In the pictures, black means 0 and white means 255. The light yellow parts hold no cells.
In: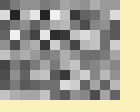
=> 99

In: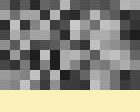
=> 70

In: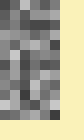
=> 61

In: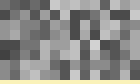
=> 85

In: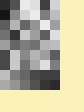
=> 43

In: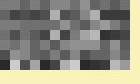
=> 154
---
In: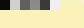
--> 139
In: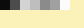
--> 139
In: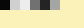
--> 113
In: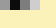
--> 12
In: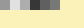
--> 55
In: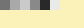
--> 137
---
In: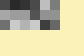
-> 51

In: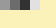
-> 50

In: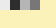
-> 181

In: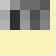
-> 109

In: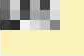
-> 57

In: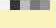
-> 189

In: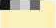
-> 209

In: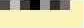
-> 58
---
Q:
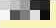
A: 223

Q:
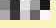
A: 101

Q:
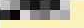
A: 183

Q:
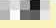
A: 94

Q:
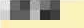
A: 44

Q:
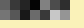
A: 199
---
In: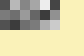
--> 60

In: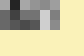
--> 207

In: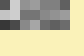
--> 146

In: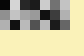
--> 61

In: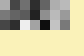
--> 186

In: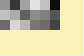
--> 129
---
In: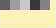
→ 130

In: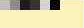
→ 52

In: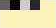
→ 96

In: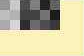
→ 46

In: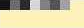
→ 84

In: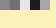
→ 135

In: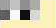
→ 141

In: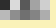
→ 112
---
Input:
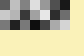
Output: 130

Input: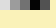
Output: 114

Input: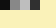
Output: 190

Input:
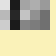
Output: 164

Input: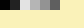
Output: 227

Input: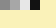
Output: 231

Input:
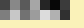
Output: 90

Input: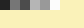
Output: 76

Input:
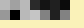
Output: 185
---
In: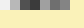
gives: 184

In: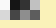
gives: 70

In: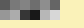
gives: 172

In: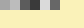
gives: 188

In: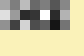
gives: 65

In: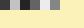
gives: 194

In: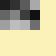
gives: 189

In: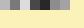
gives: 121
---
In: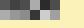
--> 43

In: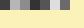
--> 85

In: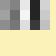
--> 211

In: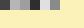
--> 224

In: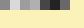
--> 70

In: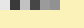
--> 155

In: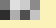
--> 45
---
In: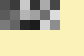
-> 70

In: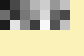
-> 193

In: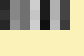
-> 68

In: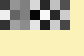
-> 80

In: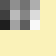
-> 174

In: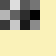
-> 117

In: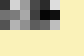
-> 221
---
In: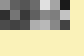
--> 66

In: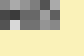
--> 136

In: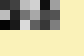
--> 126

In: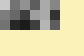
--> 93

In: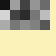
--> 87

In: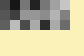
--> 107

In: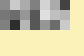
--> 202

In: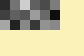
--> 136

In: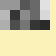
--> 42
